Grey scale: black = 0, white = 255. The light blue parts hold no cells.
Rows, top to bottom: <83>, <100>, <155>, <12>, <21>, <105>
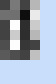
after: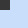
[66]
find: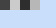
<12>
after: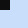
[234]
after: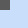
[78]
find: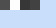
<21>
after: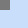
[66]

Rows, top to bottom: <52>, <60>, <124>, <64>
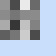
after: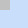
[130]
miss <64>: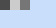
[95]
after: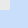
[106]
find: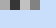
<124>
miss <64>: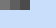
[204]
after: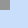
[75]
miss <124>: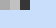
[130]

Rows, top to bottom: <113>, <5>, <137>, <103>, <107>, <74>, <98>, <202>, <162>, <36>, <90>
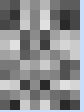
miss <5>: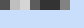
[70]
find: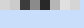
<162>
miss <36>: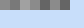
[110]
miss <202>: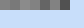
[151]

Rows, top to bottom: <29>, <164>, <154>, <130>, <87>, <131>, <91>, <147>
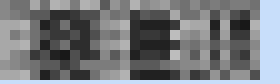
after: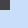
[113]
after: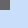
[148]

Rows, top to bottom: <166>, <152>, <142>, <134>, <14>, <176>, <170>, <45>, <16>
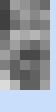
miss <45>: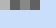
[85]
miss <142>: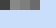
[117]
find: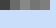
<142>
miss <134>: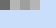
[169]
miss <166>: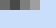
[147]

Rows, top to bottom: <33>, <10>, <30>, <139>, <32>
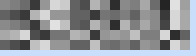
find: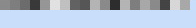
<30>
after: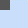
[180]
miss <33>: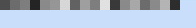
[203]
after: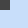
[215]

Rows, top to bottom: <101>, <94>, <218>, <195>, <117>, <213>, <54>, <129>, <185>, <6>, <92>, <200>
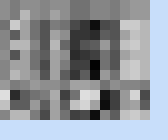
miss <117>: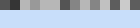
[103]
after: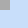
[64]

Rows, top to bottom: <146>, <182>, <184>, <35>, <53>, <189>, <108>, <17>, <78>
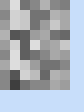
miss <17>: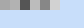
[104]
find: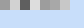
<53>
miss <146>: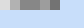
[126]
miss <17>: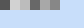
[178]
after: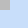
[104]

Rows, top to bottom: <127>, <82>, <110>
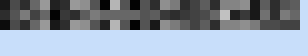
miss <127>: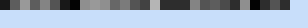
[33]
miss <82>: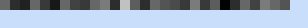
[113]
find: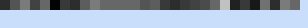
<82>
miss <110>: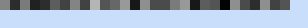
[12]

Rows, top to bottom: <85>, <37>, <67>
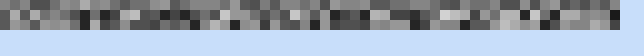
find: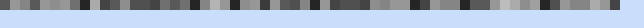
<67>
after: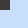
[151]
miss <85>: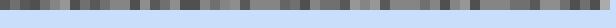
[124]
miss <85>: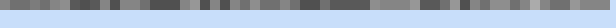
[101]
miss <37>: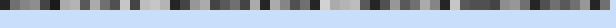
[47]
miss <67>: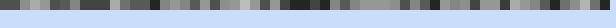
[160]

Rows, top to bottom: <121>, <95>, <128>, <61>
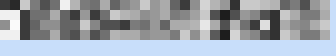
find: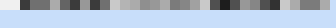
<95>
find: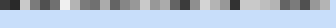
<121>
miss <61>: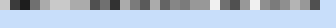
[212]
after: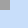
[201]
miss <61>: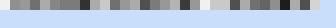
[90]
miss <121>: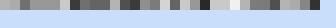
[190]

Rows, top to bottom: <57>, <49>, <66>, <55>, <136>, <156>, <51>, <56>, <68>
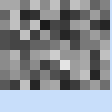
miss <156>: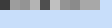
[204]
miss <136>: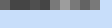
[168]
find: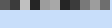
<68>
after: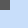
[59]
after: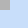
[79]
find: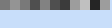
<56>
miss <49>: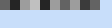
[49]

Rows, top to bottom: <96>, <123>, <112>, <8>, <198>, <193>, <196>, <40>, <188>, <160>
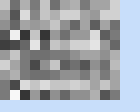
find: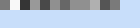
<160>
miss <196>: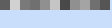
[187]
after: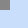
[197]
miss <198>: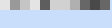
[62]
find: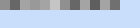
<112>
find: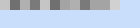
<96>

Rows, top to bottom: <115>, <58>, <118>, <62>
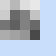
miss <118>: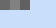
[117]
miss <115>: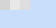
[184]
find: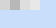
<115>
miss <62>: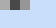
[162]
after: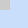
[105]
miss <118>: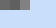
[117]

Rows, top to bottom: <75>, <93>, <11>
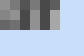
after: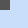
[121]
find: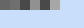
<11>
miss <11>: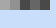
[111]
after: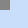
[145]

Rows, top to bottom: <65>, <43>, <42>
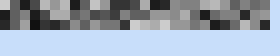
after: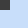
[129]
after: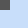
[61]
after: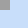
[17]
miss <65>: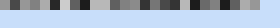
[195]

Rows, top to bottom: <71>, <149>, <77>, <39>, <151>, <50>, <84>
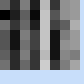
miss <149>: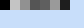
[9]
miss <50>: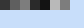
[135]

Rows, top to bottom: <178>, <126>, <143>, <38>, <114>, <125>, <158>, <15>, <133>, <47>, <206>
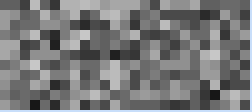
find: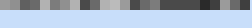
<126>
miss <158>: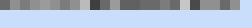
[115]
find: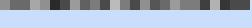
<133>
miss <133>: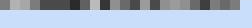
[86]

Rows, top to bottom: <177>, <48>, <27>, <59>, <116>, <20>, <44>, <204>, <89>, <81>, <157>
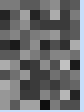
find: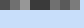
<204>
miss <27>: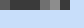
[68]
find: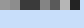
<81>

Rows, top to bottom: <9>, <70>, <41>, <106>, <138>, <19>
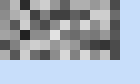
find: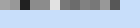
<106>
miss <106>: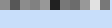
[163]

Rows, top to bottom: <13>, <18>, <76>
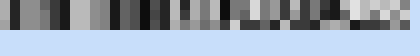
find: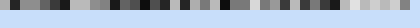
<13>
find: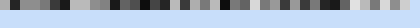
<18>
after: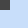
[37]
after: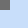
[142]

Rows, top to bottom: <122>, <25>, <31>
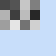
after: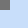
[208]
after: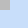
[39]
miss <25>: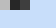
[179]

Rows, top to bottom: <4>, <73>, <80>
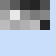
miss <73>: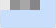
[123]
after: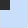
[36]
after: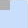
[187]
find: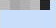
<80>
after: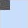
[45]

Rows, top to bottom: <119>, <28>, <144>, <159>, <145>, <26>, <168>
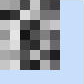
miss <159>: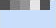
[21]
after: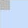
[81]
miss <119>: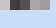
[71]

